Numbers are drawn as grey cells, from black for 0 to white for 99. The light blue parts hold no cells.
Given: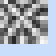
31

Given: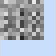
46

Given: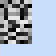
18

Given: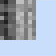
30

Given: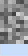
30

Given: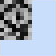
7
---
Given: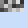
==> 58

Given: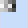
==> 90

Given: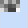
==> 31

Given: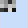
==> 77

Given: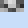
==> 75

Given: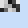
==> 66

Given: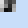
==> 16
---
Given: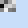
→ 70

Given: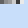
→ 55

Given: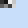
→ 77

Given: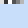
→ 21

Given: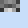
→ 19

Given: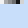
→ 65

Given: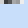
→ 23

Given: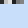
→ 75

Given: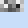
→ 48
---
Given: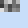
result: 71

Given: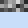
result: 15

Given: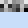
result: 90

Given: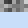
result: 80

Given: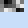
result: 47

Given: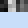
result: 26

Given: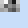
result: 79
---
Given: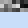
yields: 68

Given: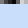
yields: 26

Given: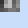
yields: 57

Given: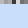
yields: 61

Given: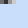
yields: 20

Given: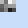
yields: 45
